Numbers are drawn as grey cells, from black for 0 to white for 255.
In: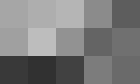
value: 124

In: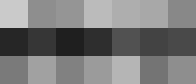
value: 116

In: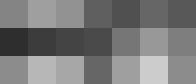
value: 204

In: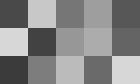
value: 106

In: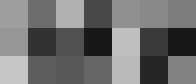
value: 38

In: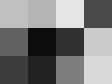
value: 125
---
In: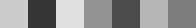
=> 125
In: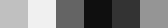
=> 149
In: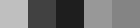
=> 132
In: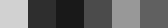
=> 96
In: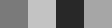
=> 166
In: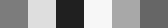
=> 102
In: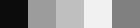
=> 128
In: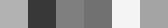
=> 164
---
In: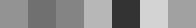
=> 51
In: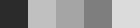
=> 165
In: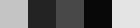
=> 72
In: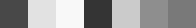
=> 203
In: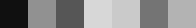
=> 202
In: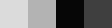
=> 179
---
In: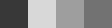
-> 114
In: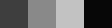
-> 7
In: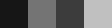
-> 192
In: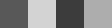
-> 173
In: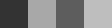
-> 190
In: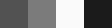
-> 27
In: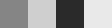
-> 233
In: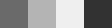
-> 50
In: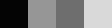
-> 217
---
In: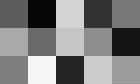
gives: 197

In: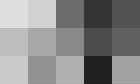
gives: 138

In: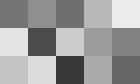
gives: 204

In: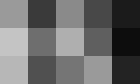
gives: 175

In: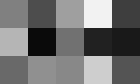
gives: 113

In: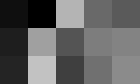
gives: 84
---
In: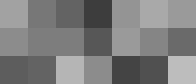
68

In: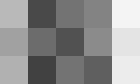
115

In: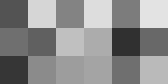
164

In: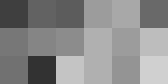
176

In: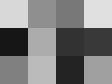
186

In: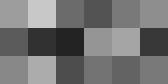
114

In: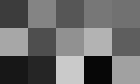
202

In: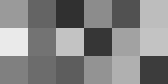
147
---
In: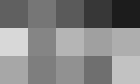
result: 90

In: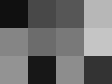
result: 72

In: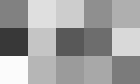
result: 205

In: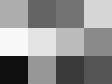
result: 100

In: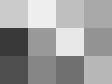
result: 238

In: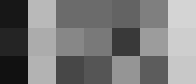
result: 99

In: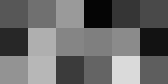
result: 5
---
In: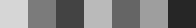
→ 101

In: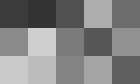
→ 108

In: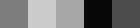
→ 76

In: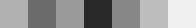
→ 135

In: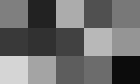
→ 120

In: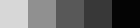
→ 4

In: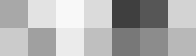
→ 63

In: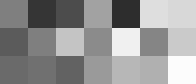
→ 45
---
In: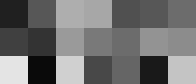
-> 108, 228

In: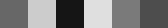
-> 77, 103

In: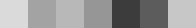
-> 199, 218

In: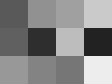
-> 202, 152

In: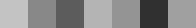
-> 160, 195

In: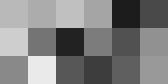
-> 73, 137

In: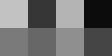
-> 12, 122

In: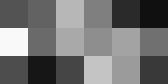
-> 16, 77

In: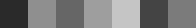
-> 123, 42
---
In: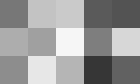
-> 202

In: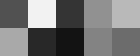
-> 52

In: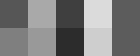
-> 63

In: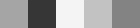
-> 244

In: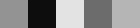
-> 227

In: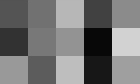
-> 183

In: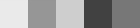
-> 206

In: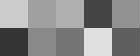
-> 175

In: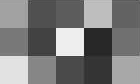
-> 93
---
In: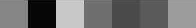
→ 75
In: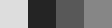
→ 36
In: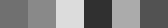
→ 48
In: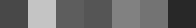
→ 129
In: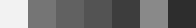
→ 61
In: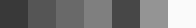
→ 71
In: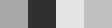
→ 48
